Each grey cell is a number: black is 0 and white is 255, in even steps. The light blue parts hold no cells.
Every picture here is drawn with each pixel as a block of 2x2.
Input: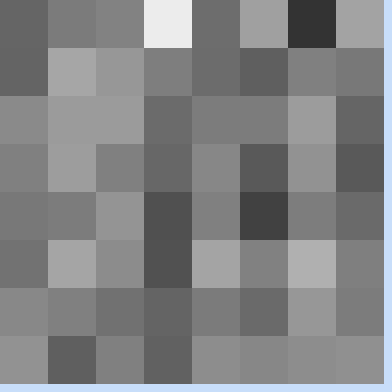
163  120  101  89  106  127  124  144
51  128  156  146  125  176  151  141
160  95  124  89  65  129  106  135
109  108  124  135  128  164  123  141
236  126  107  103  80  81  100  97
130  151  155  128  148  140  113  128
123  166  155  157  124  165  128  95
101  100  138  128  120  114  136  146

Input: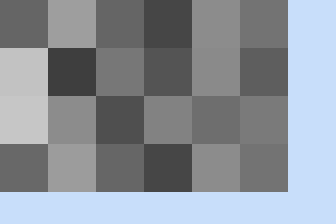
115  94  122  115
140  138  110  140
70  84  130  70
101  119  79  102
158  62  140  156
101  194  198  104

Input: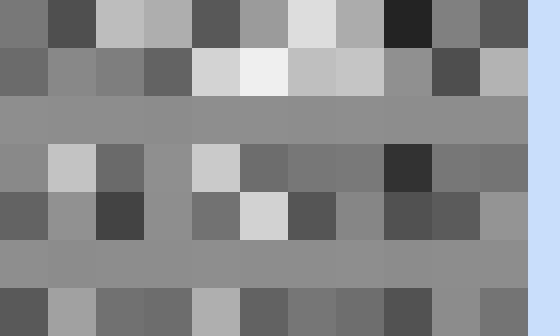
87  179  141  116  148  141  116
128  78  141  119  91  141  140
35  144  141  50  81  140  82
172  197  142  121  134  142  110
221  191  141  119  85  141  118
155  239  142  109  210  141  98
88  211  142  202  114  142  175
174  99  140  143  142  141  109
189  126  141  106  67  141  113
79  136  141  195  145  140  161
120  107  142  137  99  142  89

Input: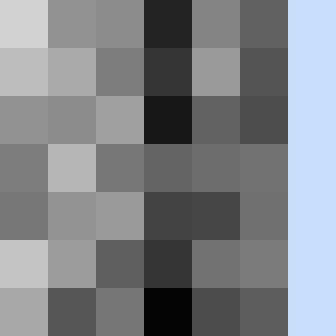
97  84  78  114  112  122  93
132  154  99  109  70  114  76
36  53  24  100  67  53  4
141  125  159  119  154  94  118
146  170  140  182  147  156  86
210  190  146  125  119  196  169

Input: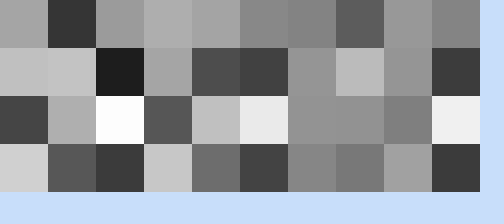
132  60  240  59
152  149  127  161
92  187  146  120
131  149  147  134
136  65  234  67
164  77  192  109
174  165  86  199
155  29  253  59
53  195  175  87
165  192  69  208

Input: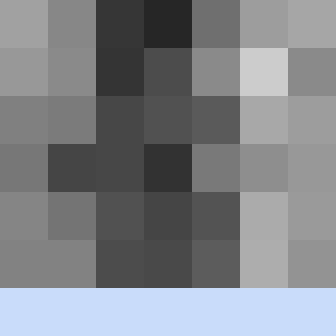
166  137  157  152  155  148
156  203  168  143  171  172
112  138  90  122  82  92
38  75  81  49  69  74
55  53  72  72  80  75
136  138  124  68  116  130
162  152  129  119  133  131
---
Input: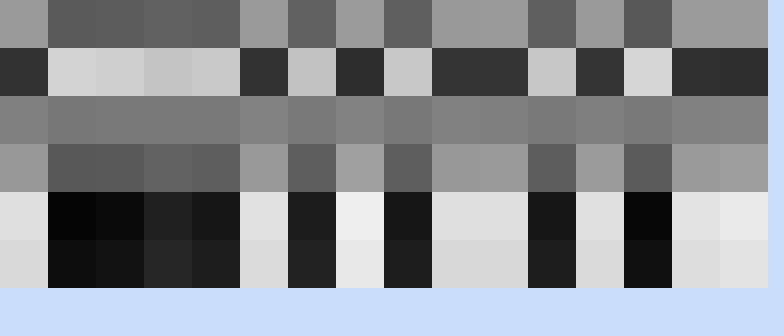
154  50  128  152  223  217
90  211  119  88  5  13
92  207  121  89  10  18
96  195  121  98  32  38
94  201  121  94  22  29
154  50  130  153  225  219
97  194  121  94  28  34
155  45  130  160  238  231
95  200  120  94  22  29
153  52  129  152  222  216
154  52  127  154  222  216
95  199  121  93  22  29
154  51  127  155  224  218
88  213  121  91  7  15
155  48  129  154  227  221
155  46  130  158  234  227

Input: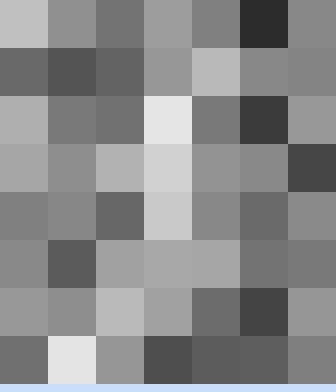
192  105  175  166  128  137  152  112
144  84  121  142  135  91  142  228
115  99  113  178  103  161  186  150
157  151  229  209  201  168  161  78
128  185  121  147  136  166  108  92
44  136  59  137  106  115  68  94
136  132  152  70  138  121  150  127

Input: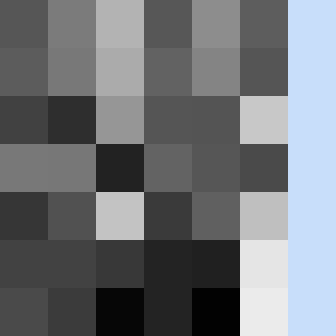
86  92  65  120  54  66  74
123  120  46  119  81  66  59
179  171  150  34  195  56  6
87  98  85  99  58  35  35
141  132  84  86  96  32  2
93  85  200  74  191  229  235

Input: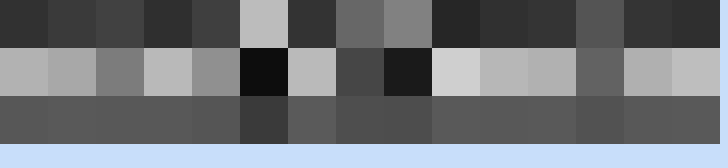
49  178  87
58  168  89
65  124  88
47  185  88
63  144  85
188  13  58
51  186  90
103  70  78
129  26  77
38  207  89
48  183  88
52  177  89
84  98  82
52  176  88
47  190  89

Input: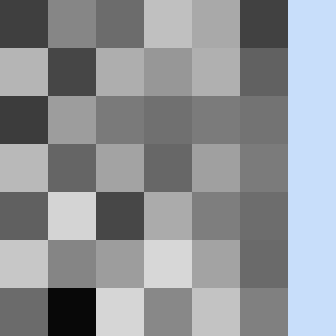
63  181  60  185  96  199  107
134  70  157  101  212  133  8
108  174  122  163  71  157  214
192  151  112  103  171  215  136
169  176  123  160  126  163  195
65  97  115  123  109  106  128

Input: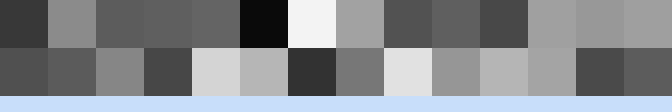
56  80
139  91
92  134
95  71
100  212
10  182
243  50
162  119
82  225
95  150
72  181
160  164
152  74
159  92

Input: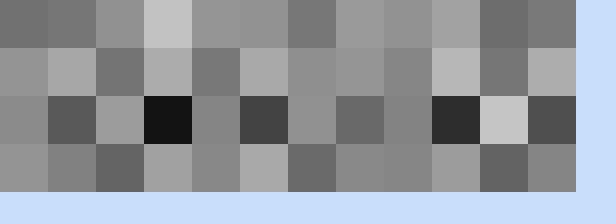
113  148  139  148
118  167  89  129
145  116  156  100
194  172  19  161
149  120  133  136
146  169  67  169
119  143  145  106
154  149  105  137
146  134  131  134
162  183  45  156
109  118  197  99
121  173  79  133

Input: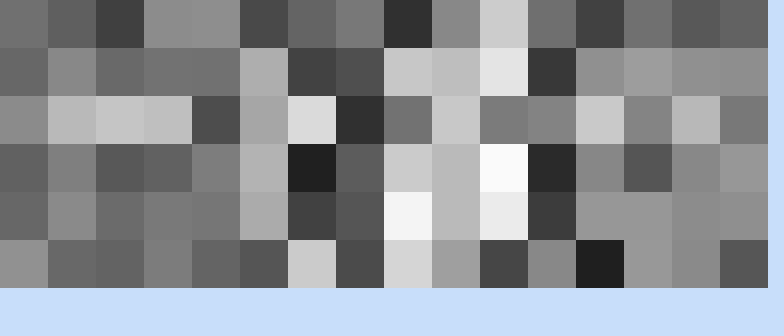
112  103  139  97  103  145
95  136  185  127  138  104
64  105  197  88  107  99
140  114  191  97  121  124
142  113  77  125  118  100
73  174  166  179  171  85
100  66  218  32  65  203
120  79  48  92  85  75
48  199  114  203  244  213
136  190  200  186  186  159
204  228  123  250  235  70
111  56  131  42  60  136
65  144  201  135  151  31
112  157  132  85  151  152
88  144  184  136  140  138
98  142  120  151  143  86
